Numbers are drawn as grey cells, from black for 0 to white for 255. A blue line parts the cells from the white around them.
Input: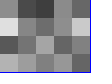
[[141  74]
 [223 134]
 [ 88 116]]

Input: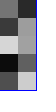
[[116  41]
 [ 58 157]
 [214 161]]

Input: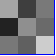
[[165  62]
 [ 34 143]
 [120  96]]

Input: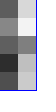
[[ 93 216]
 [135 243]
 [ 95 127]]

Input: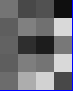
[[116  72]
 [ 94 128]
 [ 98  46]]

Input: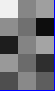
[[240 134]
 [142 112]
 [ 29 132]]

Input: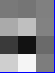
[[121 117]
 [170 191]
 [ 58  18]]
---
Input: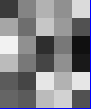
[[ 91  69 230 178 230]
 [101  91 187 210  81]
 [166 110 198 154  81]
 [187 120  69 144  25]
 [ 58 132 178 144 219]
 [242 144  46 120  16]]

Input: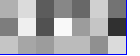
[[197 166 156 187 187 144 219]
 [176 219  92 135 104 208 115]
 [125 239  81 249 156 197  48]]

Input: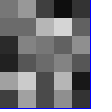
[[ 33  86 107 131  86]
 [107 107 182 213  97]
 [ 42 131 119  97 143]
 [119 152  63  14  51]
 [ 63 161  74 143  51]
 [161 203  74 182  24]]

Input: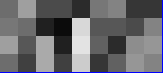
[[109  64 170  64 204  54  97 150 131]
 [159  87 170  32 227  97  43 141 150]
 [119 109  32  11 216  87  87  75 131]
 [109 159  75  75  43 119 131  54  54]]

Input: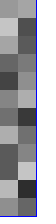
[[185  45]
 [112  57]
 [197  79]
 [165  90]
 [143 102]
 [174 112]
 [102 122]
 [ 90 133]
 [ 68 143]
 [153 165]
 [133 174]
 [ 90 197]]

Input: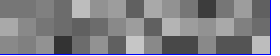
[[118 118 128 108 189 146 157  96 169 146 118  60 118 157  96]
 [137 128 146  51 108 146  96 198 137  72  72 137  84  84 189]
 [169 137 118 108  96 108 137 157  96 180 157 146 169 128 108]]

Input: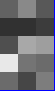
[[ 49  49  60]
 [107  70 125]
 [232 116 107]
 [ 98 137  88]
 [ 79 168 158]]

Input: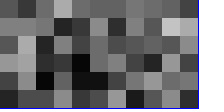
[[ 86  56 108 171 108  98  98 118 108  98  67]
 [ 36  76  76 139  56  76 151  26  86 139  46]
 [128 128 118  36  56 139  46 128  86 195 171]
 [ 67 139   6  98  16  16  67 118 151 108 118]
 [151 162  46  56   6 108 128  67  36 151  67]
 [ 86 171  36 128  67 108  76  86  98  86 139]]
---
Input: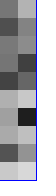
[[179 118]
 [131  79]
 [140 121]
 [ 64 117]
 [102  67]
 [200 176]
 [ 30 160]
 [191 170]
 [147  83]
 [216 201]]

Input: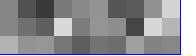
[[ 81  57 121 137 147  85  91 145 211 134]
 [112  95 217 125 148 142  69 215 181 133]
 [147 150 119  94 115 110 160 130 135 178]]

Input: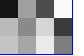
[[160  76 250  21]
 [138 214  59 186]
 [165 234 126 196]]

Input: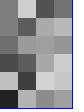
[[206  82 114 126]
 [ 92 170 185 127]
 [155 159 149 111]
 [ 93 168 205  74]
 [ 63 210 200 192]
 [179 140 160  34]]

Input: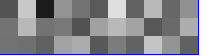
[[200  27 147 114  90 223  98 185 103 145  83]
 [184 115 121  82 161 185 163  87 106 173 115]
 [111  96 163 172  88 124  98 196 148  97 114]]

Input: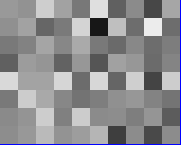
[[146 206 162 120 223  96 139  71 166 153]
 [162 102 122 212  23 191 109 236 109 144]
 [130 165 135 170 121 106 136 109 125 121]
 [156 149  98 151  85 161 151 107 132  96]
 [163 163 214 108 215 101 207  68 205 217]
 [204 169 135 115 126 144 151 131 116 121]
 [148 205 128 204 139 141 126 149  92 138]
 [152 186 147 157 181  62 140  73 140 141]]

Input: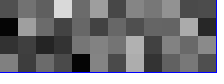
[[114  95 217 107 158  71 133 119 146  74  76  80]
 [159 107  67 103  66 103  79 101 100 171  39   5]
 [ 63  36  51 118 130 116 177  65 130 105 138  50]
 [ 61 107  74   5 132  74 173  51  97 120  79 128]]
